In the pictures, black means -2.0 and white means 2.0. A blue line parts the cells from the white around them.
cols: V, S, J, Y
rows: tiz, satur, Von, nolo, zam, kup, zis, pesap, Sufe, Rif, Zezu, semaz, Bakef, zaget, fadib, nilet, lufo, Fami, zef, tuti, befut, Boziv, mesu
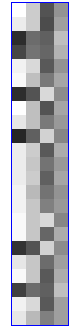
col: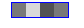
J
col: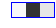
V

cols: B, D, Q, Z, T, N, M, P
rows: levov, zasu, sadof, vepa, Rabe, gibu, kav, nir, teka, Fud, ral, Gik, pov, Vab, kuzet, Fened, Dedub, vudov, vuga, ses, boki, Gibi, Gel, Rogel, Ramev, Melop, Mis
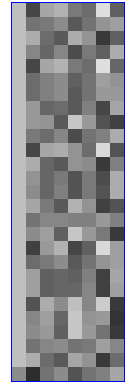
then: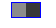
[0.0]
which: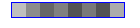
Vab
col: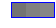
N
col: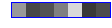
M
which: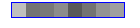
zasu
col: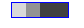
M

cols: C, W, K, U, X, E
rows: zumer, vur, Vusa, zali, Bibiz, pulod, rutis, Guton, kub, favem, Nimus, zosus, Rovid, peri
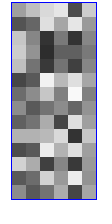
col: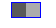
W
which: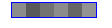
Guton
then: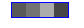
[0.6]
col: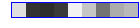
K

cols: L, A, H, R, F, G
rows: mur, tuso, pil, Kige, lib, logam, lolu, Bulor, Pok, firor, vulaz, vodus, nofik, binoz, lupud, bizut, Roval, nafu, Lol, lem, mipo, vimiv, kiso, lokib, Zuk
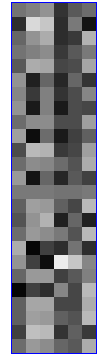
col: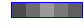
L
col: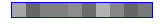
H
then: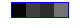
[-1.3]
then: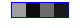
[-1.0]

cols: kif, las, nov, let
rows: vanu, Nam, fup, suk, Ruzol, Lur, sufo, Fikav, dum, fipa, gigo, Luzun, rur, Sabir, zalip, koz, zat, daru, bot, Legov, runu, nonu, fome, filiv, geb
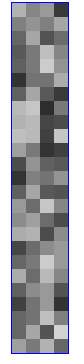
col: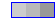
nov
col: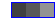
let
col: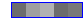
las
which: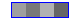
geb
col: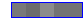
las
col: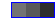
nov

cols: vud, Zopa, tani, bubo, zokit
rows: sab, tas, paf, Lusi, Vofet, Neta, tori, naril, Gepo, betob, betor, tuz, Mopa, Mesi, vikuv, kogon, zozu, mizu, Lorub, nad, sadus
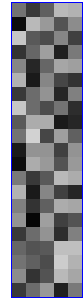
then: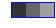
[-1.5]
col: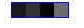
Zopa
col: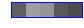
tani
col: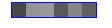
tani
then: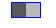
[0.7]
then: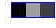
[-0.7]

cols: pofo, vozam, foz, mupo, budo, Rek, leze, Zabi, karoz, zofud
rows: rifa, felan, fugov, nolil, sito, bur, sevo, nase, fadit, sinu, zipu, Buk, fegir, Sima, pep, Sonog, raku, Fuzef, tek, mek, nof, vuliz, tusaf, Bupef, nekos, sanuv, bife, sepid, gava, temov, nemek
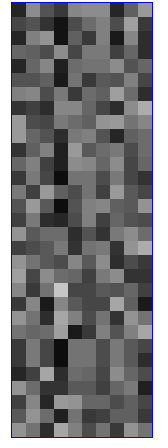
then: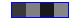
[-1.3]
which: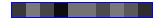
sanuv
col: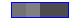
leze
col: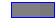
leze
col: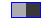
zofud
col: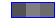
karoz

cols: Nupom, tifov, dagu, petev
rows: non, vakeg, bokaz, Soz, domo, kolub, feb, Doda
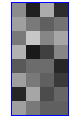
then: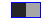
[-0.8]
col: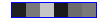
tifov

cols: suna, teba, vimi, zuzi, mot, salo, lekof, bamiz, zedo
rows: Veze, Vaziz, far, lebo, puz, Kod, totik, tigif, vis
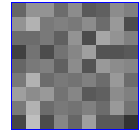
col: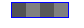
salo
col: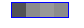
bamiz
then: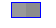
[0.1]
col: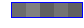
zuzi

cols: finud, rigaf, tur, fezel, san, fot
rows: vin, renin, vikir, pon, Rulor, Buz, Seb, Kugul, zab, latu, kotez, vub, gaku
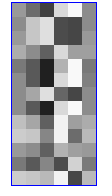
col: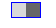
fezel
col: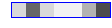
fezel

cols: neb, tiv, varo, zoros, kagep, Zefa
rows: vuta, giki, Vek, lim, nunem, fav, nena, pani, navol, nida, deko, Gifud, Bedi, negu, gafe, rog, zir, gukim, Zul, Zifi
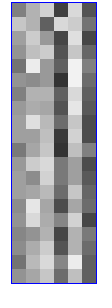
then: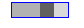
[-0.5]
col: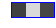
zoros
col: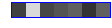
zoros

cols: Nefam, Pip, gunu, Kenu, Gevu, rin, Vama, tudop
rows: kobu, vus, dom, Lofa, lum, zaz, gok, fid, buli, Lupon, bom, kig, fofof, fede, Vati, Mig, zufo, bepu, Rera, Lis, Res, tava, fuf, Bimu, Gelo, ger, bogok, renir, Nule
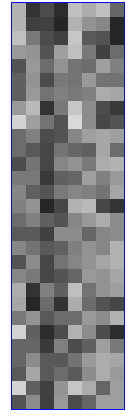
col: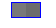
rin
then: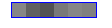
[-0.2]
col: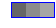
Pip

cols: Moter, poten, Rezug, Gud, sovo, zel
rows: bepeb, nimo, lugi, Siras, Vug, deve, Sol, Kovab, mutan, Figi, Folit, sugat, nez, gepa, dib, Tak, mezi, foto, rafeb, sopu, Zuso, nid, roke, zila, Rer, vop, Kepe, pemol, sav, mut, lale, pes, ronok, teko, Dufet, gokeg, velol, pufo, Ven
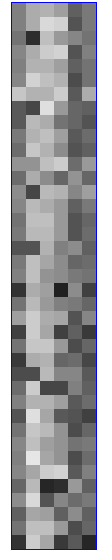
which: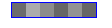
nez
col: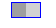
Gud
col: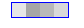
poten
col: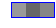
Gud

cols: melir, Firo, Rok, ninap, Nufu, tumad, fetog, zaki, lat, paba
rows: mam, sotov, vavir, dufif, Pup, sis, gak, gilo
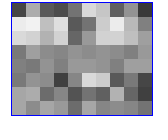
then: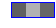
[-1.0]
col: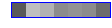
Rok
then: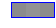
[0.0]
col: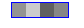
fetog

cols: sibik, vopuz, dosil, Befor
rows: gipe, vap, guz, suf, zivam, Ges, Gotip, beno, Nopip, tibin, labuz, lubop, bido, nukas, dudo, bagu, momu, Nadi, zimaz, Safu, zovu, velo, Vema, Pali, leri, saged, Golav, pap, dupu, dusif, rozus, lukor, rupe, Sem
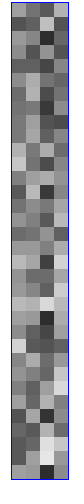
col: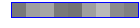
vopuz
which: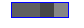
zivam
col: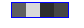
dosil

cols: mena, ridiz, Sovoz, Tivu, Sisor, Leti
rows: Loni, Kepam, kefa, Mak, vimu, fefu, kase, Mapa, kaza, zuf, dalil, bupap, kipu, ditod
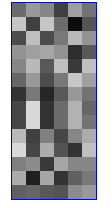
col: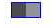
mena
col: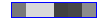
ridiz
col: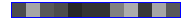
Sovoz

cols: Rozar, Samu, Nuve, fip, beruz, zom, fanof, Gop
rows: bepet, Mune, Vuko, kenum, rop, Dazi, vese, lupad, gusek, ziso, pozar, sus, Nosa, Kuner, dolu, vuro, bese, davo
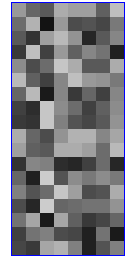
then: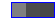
[-1.5]
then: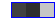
[0.2]
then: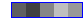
[0.3]
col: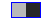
Gop
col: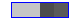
Nuve
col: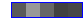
zom

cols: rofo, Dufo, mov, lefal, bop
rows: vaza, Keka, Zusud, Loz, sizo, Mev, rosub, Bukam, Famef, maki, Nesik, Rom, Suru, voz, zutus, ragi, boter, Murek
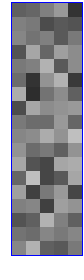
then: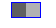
[0.0]
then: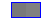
[0.8]
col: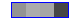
bop

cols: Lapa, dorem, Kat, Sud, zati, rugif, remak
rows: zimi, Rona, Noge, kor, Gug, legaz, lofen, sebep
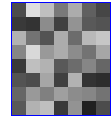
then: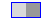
[0.7]
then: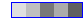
[-0.9]
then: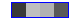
[-0.3]
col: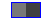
Sud

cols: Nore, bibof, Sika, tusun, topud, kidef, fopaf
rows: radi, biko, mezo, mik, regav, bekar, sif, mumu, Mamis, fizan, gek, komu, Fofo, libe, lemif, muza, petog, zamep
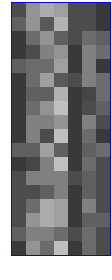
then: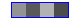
[-0.8]
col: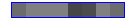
kidef
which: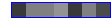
Mamis
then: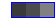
[0.3]

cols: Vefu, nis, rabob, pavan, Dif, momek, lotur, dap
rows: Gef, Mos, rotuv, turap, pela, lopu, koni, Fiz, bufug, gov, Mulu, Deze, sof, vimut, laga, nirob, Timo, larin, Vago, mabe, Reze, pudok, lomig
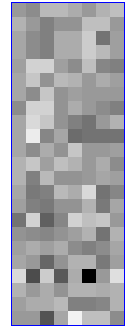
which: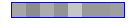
Mulu
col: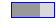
momek
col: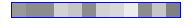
nis

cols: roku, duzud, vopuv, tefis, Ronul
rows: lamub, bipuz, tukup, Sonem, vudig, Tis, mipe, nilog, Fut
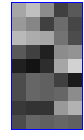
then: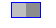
[-1.0]
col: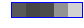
Ronul
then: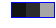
[1.3]
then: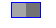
[-0.8]
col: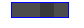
roku

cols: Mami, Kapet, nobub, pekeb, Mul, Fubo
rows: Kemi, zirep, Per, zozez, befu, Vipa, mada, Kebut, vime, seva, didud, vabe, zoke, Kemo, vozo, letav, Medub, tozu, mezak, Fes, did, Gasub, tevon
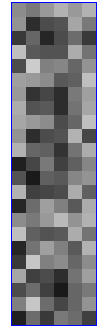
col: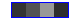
Kapet
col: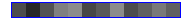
nobub
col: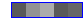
Mul
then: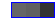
[-0.2]
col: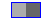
Mul

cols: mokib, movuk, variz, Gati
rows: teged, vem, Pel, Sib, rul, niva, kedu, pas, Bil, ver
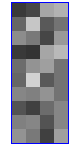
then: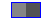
[0.1]
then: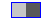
[-0.2]
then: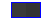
[0.6]
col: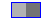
Gati
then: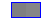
[-0.7]
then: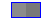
[-0.9]
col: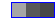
variz

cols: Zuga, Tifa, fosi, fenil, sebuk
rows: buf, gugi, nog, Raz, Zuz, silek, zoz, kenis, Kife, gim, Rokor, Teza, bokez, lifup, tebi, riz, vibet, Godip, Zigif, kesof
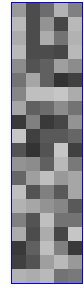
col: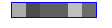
fosi
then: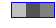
[-0.6]

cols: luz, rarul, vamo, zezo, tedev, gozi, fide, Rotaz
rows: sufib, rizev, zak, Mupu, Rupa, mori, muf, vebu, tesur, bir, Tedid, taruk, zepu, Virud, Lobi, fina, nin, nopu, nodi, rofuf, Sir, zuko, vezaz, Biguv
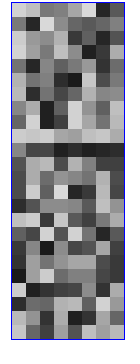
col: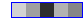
tedev
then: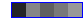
[-1.2]

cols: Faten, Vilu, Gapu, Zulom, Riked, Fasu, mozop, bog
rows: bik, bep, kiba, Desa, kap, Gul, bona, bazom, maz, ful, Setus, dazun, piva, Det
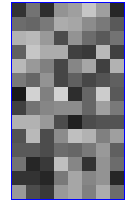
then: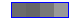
[-0.5]
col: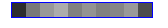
Gapu
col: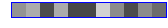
Zulom
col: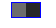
bog
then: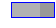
[-0.8]
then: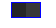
[1.0]

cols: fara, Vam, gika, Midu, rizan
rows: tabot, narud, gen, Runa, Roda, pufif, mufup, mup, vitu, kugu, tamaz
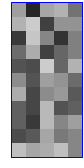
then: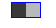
[0.1]
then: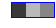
[0.5]
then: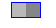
[0.5]
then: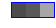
[-0.1]
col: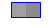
gika
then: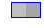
[0.7]
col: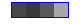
Vam

